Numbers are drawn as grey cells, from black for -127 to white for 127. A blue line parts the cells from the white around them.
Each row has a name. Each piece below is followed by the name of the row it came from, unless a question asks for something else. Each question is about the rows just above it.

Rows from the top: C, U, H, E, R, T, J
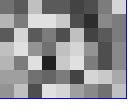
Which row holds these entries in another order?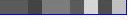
H
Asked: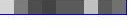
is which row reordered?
C
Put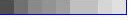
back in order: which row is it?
J
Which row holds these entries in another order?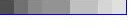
E
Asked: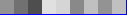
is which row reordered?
E
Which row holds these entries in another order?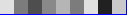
R
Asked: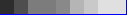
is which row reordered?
U

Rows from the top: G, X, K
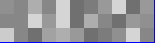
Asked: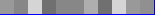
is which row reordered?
X
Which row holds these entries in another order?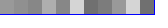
G
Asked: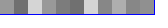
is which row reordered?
G
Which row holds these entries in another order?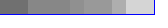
X
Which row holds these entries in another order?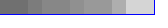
G
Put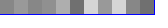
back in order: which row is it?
X

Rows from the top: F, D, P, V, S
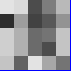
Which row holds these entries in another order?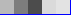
F
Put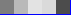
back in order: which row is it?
F

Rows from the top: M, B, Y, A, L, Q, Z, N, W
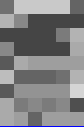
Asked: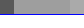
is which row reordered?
L
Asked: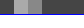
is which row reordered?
A
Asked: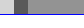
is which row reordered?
Z
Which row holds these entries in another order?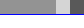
Z
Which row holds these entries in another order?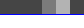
Y
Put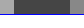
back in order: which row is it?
A
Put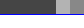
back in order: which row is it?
B

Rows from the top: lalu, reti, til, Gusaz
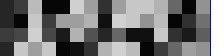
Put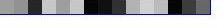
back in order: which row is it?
Gusaz
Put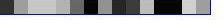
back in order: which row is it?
lalu
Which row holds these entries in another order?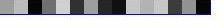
reti
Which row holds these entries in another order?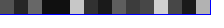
til
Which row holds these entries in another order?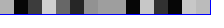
lalu
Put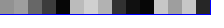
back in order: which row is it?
Gusaz

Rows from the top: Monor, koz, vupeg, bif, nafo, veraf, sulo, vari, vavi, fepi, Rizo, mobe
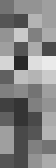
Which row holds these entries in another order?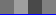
Rizo
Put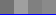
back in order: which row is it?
sulo
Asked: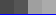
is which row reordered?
bif
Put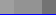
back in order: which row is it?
Monor

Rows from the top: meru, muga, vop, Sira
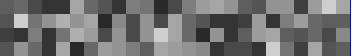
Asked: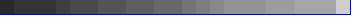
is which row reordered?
Sira
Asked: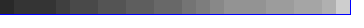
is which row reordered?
muga
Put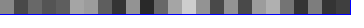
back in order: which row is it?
vop
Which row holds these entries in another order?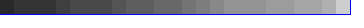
vop
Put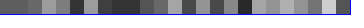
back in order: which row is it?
muga

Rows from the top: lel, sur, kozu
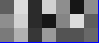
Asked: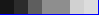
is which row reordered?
lel
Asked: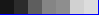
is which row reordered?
sur
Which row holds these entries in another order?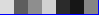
sur
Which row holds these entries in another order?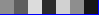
lel
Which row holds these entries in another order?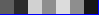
lel
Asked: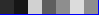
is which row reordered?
lel

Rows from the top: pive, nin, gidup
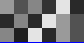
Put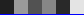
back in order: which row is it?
gidup
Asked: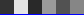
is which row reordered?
pive
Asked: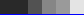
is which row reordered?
nin
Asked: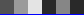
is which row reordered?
nin
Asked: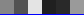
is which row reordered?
gidup

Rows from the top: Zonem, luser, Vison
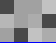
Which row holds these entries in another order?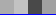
Vison
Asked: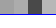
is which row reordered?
luser
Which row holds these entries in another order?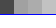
Vison
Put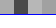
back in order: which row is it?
luser
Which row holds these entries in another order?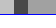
Zonem
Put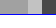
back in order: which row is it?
Zonem

